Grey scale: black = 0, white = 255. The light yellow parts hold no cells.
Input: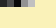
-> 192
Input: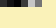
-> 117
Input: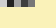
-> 119
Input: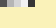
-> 53
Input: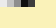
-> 61
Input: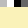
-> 102
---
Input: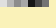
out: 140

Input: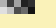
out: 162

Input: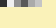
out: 144

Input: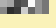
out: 73

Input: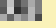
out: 74

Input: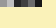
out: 39
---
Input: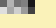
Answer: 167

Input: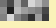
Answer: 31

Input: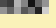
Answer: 101

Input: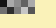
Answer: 46

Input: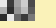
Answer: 45

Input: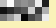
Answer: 44

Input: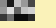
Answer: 222
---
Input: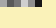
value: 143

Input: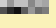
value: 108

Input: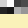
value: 177

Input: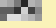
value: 180

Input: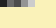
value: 148

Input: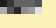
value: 157

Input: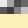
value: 132

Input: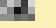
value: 117
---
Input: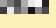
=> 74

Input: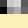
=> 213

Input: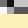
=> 197

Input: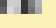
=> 204

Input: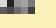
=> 150

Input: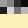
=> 44

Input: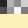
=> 140
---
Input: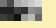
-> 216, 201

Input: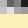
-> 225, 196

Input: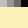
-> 191, 148

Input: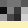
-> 209, 184

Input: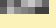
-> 199, 186

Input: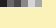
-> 213, 168
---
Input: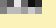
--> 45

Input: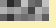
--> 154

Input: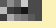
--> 74

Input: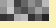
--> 127

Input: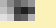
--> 70

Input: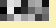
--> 117

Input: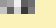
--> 111

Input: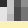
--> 116

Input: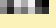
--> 4
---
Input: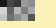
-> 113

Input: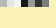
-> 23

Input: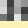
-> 116

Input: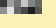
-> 102

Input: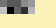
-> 4

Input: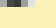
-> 71

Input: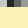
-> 200

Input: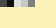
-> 16

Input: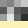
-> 158

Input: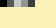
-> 89
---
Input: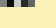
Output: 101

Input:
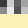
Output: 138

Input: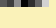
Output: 47

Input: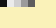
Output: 93

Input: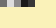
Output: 55

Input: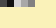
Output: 129

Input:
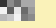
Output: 169

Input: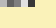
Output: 55

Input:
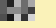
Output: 167

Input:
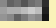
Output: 110
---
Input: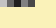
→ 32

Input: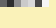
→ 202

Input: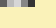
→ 214

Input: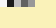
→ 192

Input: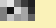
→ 218

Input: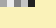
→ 130

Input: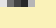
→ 68

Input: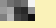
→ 52
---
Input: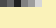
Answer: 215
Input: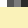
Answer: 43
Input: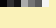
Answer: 245
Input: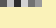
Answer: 155
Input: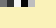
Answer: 190
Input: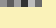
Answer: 106
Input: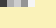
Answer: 245
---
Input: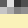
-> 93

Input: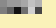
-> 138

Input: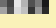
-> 109

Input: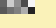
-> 100

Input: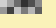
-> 208

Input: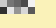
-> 201
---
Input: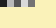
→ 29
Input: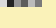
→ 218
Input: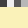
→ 64
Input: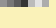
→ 147
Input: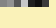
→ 132
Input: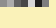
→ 142
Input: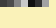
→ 61
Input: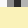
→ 249
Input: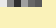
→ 233
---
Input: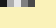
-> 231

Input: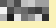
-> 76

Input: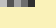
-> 164

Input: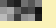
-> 30

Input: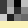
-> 4

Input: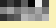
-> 34

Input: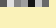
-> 133
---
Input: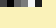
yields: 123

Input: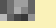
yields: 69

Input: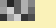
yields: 206

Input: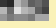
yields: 122

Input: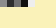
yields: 111

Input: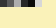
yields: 39

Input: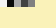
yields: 171
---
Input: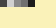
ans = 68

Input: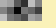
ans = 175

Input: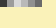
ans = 56

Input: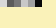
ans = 216

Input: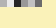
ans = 179

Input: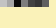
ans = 195

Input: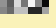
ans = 146

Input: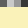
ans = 94
